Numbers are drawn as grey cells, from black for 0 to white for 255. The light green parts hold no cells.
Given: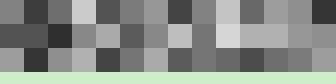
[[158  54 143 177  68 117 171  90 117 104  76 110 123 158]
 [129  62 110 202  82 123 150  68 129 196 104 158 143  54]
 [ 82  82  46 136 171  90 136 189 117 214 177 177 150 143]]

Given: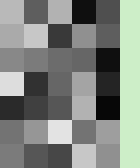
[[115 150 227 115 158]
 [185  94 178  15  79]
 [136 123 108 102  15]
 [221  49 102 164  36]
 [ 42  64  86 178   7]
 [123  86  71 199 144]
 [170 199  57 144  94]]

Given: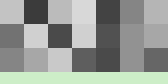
[[133 167 201  94  74 146 102]
 [195  59 187 216  67 133 181]
 [114 208  74 208  81 146 167]]

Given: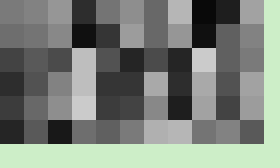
[[122 130 150  45 116 142 104 182   9  30 162]
 [ 60 104 142 203  60  67 136  30 162  67 156]
 [110 116 136  16  53 156 104 150  16  96 130]
 [ 45  82 130 190  53  53 169  45 169  82 162]
 [ 67  89  75 190  82  37  75  37 203  96 122]
 [ 37  89  24 110  96 122 176 182 116 130  89]]

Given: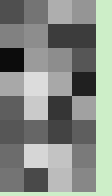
[[108 214 195 122]
 [116  73 188 135]
 [ 79 116 174 149]
 [168 220 168  32]
 [ 12 155 141  86]
 [ 86 102  67  94]
 [129 141  60  60]
 [ 94 202  53 161]]

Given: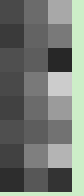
[[ 73 121 204]
 [ 65 127 180]
 [ 73 107 168]
 [ 65 107 155]
 [ 58  99 121]
 [ 79  93 114]
 [ 45  87  51]
 [ 79  93  39]]

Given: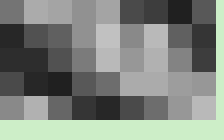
[[116 171 164 145 164  74  61  32  88]
 [137 177 102  53  39  74 109 151 185]
 [ 39  81  96 145 193 137 185  96  53]
 [ 45  45  81 123 185 151 177 131  61]
 [ 74  39  32  88 109 171 171 157 151]]

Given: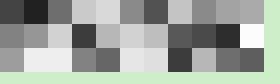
[[157 238 238 130 102 230 223  60 183 110  94]
 [130 150 210  60 183 210 190  88  74  45 252]
 [ 68  33 110 202 217 138  82 196 138 163 170]]
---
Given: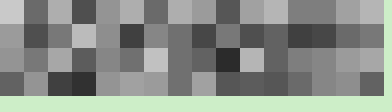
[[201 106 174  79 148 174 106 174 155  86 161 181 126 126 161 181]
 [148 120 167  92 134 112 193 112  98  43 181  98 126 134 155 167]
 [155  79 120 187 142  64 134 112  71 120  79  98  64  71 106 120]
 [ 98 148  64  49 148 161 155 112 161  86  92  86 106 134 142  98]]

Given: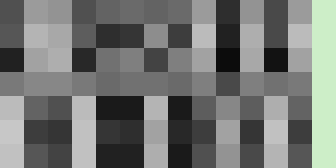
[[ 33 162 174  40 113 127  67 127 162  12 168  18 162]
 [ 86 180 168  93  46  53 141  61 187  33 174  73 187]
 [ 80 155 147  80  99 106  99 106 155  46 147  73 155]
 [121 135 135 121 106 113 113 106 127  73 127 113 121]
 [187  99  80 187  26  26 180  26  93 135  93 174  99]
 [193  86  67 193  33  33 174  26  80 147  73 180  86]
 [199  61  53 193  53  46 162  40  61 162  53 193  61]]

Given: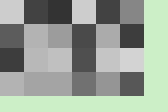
[[ 60 185 191  79 197 210]
 [178 164 164 113 148  86]
 [ 93 178 156  73 171  60]
 [204  67  52 204  67 134]]

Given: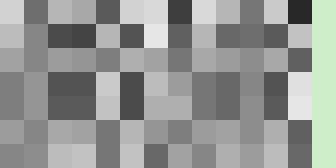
[[134 141 188 194 118 194 104 162 134 175 156 188 104]
 [210 110 182 168  90 210 217  62 217 182 118 202  40]
 [156 134 168 162 118 182 149 126 156 162 141 175  96]
 [162 134 156 149 126 175 162 118 168 156 141 168  96]
 [126 149  90  90 194  75 175 175 118 104 141  90 230]
 [126 149  83  83 202  75 188 156 118 104 134  83 224]
 [188 134  75  68 182  83 230  96 182 104 110  90 194]]

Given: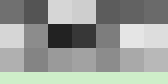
[[112  84 214 206  92  98 106]
 [176 132 154 162 140 169 184]
 [214 140  34  55 125 229 221]]

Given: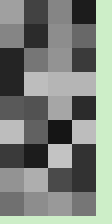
[[ 58  28 195  50]
 [ 36 189 181 181]
 [ 89  82 166  43]
 [112 141 153 118]
 [ 36 118 147  58]
 [133  43 141 104]
 [160  66 133  28]
 [147 174  74  50]
 [189  97  21 189]]

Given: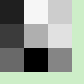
[[ 59 175 225]
 [ 31 246 205]
 [105   0 133]]
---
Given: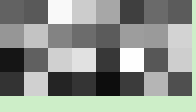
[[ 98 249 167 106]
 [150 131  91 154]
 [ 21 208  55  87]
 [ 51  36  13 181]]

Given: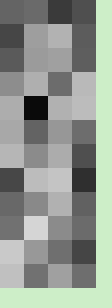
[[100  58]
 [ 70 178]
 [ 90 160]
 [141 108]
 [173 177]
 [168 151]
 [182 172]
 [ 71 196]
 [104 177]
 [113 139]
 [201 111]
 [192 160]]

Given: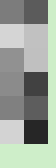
[[124]
 [213]
 [145]
 [139]
 [128]
 [211]]

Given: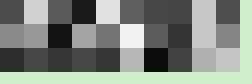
[[ 76  89 225  71 200]
 [137  20 117  93 199]
 [ 45  54  54  12 175]]

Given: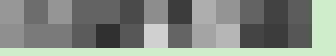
[[150 149  98 141 174  98  93]
 [143 121  48 208 164  68  85]]

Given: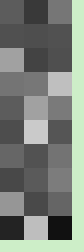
[[ 92 118]
 [ 80  81]
 [161  79]
 [116 191]
 [ 92 122]
 [ 77  85]
 [102 115]
 [ 72 124]
 [150 101]
 [ 35  17]]

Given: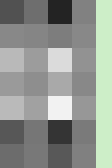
[[ 81  35]
 [136 125]
 [185 219]
 [154 169]
 [186 242]
 [ 87  52]
 [108  88]]

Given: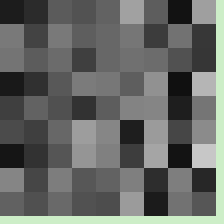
[[ 28  91  98  93 159]
 [121 121 103  60  55]
 [116 107 103 108  54]
 [ 25  88 119 145 181]
 [ 63  80  93 133 117]
 [ 75 103 134 155 139]
 [ 21  85 128 165 199]
 [133 125  98  45  39]
 [ 97 105  77  27  86]]
